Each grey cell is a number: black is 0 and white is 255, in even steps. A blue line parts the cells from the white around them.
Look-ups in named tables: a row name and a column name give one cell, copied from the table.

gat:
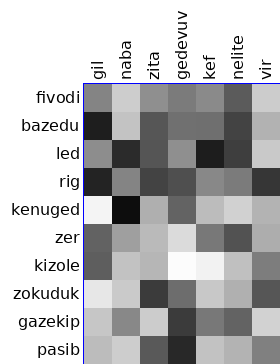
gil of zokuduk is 231
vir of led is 201
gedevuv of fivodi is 123
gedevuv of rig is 79
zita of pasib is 89
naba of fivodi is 205
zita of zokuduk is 59
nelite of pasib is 179
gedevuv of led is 143
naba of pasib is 205
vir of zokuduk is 86
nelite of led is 62
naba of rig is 132
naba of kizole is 194
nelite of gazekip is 99
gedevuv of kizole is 252
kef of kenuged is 188
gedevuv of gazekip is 59
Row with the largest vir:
gazekip

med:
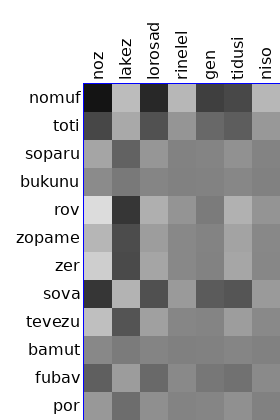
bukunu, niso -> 129
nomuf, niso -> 183
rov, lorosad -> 175
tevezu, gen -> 132
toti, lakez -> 169
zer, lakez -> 74
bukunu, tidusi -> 135
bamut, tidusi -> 133
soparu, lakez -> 98
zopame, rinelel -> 136
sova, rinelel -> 154
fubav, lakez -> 156
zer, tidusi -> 166
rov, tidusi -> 177
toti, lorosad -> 81
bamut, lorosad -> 132
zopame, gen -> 131
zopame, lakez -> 76
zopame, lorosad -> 157
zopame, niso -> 136

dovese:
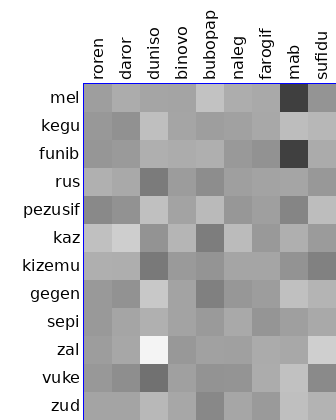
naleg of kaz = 187
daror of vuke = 142
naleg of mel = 173
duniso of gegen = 200
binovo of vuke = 160
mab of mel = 63
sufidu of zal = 207
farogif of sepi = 149
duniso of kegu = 191
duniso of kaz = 147
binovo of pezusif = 163
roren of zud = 164
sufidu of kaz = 155
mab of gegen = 192
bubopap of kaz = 125
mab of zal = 168
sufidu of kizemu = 129
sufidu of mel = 148
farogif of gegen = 157
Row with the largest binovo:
kaz

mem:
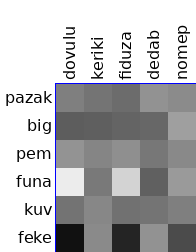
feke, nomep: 75
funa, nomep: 154
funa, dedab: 96
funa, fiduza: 211
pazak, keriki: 116
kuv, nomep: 127
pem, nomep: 137
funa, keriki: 121
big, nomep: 159
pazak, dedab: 146
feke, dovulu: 17
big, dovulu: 93
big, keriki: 95
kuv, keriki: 135
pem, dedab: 119
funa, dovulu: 236
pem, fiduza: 143
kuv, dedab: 116
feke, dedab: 146

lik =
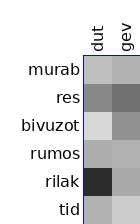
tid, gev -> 203
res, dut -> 136
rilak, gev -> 169
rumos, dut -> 174
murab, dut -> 192
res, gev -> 113
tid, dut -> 178
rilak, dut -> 44
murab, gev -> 178
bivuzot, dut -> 215
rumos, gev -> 176
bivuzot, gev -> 145

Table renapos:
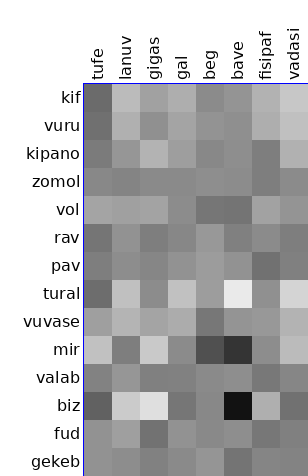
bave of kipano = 142
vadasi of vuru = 192
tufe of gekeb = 146
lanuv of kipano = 150
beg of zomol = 142
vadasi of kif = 199
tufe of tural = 109
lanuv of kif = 187
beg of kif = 139
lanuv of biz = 203
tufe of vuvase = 159
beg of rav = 152
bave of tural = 234
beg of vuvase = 119
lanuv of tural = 192
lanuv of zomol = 132
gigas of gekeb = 129
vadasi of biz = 113
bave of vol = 116
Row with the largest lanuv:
biz

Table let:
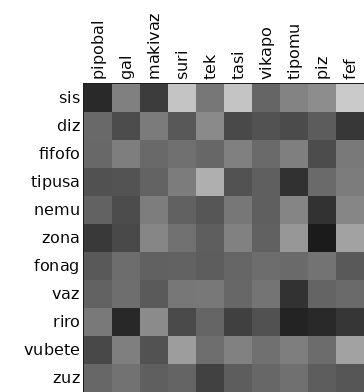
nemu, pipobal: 98
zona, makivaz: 134
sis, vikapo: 101
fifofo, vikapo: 106
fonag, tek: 93
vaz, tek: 120
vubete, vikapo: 112
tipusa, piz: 106

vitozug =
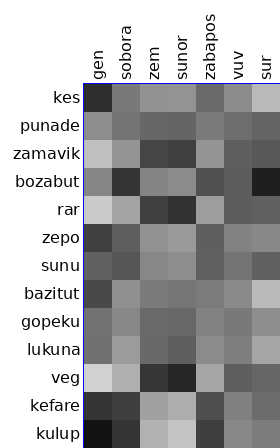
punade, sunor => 101
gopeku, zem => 106
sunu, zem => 135
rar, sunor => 50
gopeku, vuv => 121
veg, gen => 209
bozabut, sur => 31
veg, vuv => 95
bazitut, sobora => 143
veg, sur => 102
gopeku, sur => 142
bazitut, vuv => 137
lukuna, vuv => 127
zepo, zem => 145
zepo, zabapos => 95
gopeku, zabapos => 130
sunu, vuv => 116
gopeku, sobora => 135

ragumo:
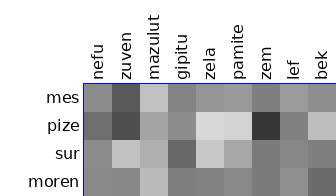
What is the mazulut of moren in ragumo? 186
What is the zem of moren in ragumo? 123
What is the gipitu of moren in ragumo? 127
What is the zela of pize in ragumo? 216
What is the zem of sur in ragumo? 123
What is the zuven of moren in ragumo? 136
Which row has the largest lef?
mes

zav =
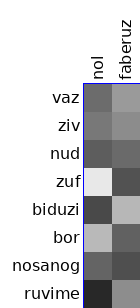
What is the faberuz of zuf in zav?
82
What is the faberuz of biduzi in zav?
183
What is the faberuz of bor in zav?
97
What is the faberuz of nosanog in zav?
79
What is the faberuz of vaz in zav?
154
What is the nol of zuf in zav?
232
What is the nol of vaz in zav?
108
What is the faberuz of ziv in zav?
140
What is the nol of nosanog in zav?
100
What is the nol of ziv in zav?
120

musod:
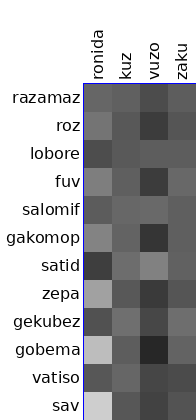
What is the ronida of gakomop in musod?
131
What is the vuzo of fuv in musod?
60
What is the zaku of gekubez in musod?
110
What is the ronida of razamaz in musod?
102
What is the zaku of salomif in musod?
95
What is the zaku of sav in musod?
83
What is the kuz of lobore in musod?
89
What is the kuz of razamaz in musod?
96
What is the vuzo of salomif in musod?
105
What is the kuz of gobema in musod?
93
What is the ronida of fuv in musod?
126
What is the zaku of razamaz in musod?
93
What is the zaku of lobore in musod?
93
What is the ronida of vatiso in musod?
87

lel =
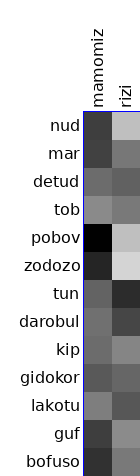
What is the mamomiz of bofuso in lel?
49
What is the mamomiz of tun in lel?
99
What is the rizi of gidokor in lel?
102
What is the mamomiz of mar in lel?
65
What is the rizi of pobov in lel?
191
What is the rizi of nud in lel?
191
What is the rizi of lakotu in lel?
87
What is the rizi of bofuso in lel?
121
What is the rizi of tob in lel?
121
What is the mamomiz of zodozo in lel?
37
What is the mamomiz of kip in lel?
108
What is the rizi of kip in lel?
133
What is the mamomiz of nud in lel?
62
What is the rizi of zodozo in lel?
212
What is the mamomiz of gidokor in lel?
89
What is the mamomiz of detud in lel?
108
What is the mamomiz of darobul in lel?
112

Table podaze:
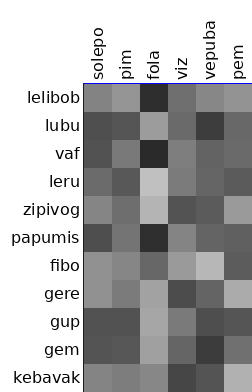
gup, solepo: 82
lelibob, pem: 147
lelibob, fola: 46
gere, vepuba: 100
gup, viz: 122
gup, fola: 166
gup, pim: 82
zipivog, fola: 180
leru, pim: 88
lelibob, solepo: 131

